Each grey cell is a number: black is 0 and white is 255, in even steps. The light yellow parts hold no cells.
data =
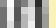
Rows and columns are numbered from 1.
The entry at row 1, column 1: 142
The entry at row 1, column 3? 99
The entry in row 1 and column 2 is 250
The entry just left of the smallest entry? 197
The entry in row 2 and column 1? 113
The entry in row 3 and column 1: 113
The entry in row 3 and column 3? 85
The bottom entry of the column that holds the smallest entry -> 73
